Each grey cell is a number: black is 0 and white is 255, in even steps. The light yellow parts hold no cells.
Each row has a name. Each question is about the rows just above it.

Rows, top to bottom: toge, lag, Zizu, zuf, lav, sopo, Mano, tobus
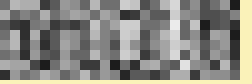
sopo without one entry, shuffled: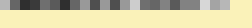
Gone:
[174]
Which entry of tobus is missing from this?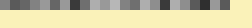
[38]
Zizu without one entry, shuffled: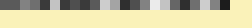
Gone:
[120]
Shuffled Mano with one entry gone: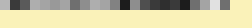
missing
[69]

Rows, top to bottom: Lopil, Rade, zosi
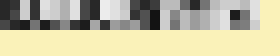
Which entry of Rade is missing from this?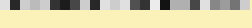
[215]
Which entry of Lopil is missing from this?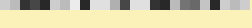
[60]
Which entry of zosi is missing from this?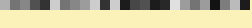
[166]
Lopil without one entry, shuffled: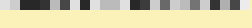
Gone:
[196]
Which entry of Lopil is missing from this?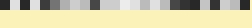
[105]
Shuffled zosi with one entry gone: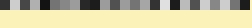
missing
[125]

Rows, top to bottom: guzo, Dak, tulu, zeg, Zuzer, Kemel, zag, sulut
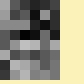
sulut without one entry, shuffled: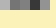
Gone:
[137]
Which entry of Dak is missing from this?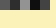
[156]
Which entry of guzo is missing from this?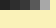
[67]
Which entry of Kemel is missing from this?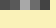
[98]
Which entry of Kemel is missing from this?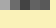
[77]
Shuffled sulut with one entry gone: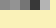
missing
[128]

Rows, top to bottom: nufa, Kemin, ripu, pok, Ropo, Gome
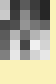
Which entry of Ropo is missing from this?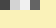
[221]
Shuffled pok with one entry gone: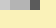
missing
[109]
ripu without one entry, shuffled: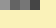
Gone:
[79]

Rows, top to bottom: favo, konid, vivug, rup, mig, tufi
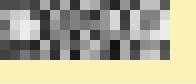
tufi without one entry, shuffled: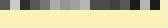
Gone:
[190]
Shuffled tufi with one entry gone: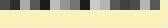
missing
[159]
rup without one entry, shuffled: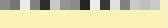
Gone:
[181]
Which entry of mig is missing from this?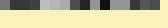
[140]
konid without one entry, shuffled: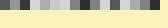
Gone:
[98]
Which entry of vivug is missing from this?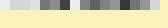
[108]

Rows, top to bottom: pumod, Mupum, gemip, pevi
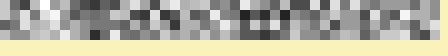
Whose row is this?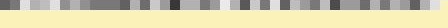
gemip
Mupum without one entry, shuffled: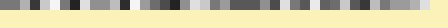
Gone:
[132]
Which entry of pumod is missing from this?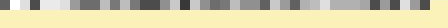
[67]
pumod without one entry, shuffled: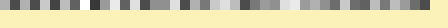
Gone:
[166]

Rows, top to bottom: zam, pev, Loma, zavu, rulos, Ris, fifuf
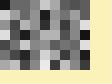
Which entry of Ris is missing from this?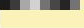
[124]
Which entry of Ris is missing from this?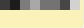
[37]

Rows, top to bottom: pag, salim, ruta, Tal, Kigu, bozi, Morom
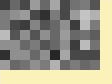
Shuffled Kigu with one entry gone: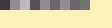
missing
[123]
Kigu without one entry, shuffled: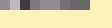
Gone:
[84]
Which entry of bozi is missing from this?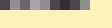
[38]
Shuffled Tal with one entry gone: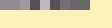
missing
[93]
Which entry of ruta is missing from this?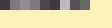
[132]

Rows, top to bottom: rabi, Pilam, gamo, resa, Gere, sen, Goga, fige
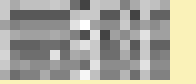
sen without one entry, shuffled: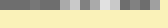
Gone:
[213]
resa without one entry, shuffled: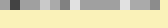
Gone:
[78]
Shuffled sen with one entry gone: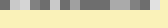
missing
[119]
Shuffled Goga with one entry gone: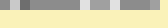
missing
[150]
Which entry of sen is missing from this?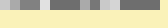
[160]
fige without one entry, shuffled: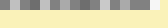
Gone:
[181]

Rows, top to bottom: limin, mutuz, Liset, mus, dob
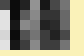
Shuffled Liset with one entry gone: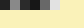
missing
[125]
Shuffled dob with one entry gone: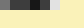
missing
[137]
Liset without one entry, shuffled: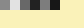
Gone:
[43]
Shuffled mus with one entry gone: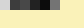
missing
[82]

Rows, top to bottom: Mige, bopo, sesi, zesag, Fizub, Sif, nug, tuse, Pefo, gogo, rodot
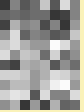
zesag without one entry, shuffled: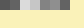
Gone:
[119]
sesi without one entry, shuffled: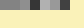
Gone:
[75]
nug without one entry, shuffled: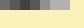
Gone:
[165]
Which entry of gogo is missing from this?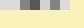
[228]

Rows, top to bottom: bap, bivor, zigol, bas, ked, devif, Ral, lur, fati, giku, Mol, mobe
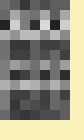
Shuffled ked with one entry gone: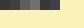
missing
[76]
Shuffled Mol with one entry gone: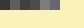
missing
[85]

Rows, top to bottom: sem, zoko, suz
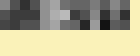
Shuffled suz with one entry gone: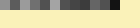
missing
[38]
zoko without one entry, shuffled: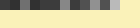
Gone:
[174]
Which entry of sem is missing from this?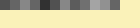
[123]
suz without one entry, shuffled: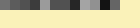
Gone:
[69]

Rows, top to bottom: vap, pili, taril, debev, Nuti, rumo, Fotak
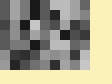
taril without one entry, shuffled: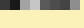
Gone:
[101]
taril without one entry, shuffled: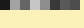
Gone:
[68]
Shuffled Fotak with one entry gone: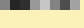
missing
[112]

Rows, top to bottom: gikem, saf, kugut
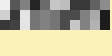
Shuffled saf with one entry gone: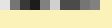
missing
[169]
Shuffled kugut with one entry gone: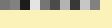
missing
[66]

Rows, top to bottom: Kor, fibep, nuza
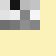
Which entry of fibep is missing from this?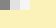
[236]
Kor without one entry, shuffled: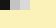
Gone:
[186]
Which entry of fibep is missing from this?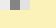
[245]
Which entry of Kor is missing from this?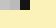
[217]
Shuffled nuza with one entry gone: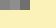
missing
[120]
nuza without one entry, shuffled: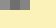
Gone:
[120]

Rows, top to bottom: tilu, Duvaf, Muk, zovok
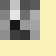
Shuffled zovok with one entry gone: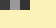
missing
[142]
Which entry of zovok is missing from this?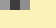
[51]
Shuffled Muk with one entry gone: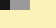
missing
[164]
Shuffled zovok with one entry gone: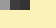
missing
[142]

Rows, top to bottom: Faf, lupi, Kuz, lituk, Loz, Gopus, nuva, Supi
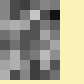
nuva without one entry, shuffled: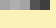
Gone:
[142]
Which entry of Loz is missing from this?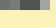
[103]
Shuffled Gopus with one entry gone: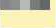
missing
[175]
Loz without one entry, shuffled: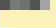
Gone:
[103]
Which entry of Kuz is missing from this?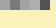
[93]
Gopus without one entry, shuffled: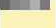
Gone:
[185]

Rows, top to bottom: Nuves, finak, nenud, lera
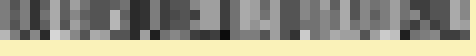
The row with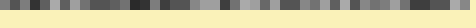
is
Nuves
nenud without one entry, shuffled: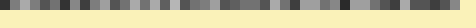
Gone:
[147]
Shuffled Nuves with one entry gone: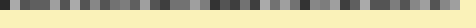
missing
[104]
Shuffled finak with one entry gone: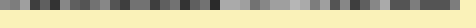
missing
[74]

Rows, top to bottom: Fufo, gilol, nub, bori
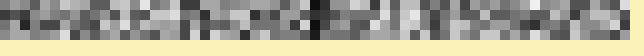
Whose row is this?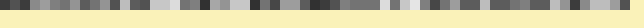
gilol
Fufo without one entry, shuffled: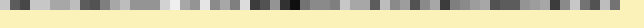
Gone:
[178]
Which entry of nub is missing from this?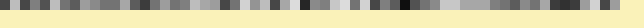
[104]

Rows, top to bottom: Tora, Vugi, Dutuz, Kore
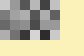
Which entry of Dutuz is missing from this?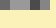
[143]
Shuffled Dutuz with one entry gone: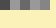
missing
[143]

